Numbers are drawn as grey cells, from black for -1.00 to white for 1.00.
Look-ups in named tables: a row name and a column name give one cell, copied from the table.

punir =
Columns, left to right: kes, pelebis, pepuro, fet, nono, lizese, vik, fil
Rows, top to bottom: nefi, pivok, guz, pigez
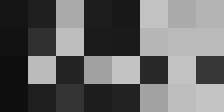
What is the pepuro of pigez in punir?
-0.59
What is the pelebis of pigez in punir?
-0.76
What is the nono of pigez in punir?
-0.73
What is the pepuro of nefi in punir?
0.34
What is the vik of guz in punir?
0.52
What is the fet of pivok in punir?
-0.79
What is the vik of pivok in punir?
0.46
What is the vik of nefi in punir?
0.34
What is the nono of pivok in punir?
-0.80
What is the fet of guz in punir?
0.26
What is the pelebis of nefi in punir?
-0.76
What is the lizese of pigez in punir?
0.27
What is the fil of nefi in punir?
0.41
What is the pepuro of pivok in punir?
0.49
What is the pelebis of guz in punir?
0.47

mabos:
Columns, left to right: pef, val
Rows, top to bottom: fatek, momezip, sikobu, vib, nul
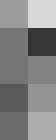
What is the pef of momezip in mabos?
-0.07
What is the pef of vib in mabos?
-0.30
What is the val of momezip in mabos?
-0.58
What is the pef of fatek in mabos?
0.22
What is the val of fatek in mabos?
0.69
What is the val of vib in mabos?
0.16
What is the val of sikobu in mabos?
0.01
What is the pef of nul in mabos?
-0.15
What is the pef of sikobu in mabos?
-0.10
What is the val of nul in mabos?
0.36
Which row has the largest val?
fatek

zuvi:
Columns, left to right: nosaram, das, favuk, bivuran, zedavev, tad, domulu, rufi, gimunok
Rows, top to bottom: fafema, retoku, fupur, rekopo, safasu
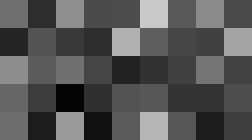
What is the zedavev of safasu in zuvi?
-0.29
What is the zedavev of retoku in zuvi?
0.39
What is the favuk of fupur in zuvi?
-0.12
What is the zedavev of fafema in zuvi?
-0.40
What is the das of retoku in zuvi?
-0.35
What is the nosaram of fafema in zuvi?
-0.13
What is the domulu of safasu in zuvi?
-0.32
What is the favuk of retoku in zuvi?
-0.56
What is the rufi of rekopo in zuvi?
-0.60
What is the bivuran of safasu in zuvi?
-0.87
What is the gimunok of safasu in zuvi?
-0.51
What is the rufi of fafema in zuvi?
0.09
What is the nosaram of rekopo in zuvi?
-0.20

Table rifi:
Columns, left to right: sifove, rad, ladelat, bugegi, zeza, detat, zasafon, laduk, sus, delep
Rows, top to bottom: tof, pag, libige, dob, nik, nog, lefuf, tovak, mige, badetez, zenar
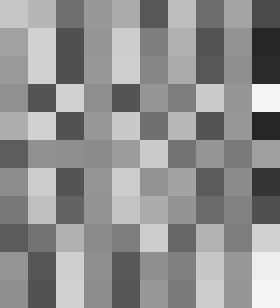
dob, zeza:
-0.34
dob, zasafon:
-0.02
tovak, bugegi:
0.15
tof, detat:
-0.32
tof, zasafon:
0.48
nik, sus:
0.19
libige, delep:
-0.67
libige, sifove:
0.20
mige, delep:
0.64
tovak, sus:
0.02
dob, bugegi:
0.11
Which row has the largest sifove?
tof

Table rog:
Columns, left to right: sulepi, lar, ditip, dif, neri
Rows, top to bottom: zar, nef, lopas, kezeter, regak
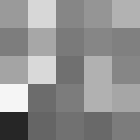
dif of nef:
0.05
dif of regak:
-0.18
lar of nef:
0.31
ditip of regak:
-0.11
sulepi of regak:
-0.70
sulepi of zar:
0.21
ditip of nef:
-0.04

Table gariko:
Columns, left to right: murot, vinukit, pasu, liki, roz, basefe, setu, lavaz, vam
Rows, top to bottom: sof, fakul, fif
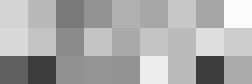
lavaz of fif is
-0.53
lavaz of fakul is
0.74
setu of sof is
0.57
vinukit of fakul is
0.54
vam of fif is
0.35
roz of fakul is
0.33
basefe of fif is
0.86
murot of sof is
0.66
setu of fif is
0.47
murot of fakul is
0.70
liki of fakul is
0.54
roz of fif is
0.15
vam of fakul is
0.60
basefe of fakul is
0.54
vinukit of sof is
0.45
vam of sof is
0.97
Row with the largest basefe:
fif

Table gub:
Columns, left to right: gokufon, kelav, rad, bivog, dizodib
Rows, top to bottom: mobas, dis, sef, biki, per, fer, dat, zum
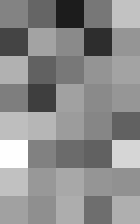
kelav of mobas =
-0.21
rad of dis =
0.08
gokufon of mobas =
0.03
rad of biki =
0.26
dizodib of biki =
0.18
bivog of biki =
0.08
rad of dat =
0.32
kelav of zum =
0.12
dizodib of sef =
0.28
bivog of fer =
-0.24
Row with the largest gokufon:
fer

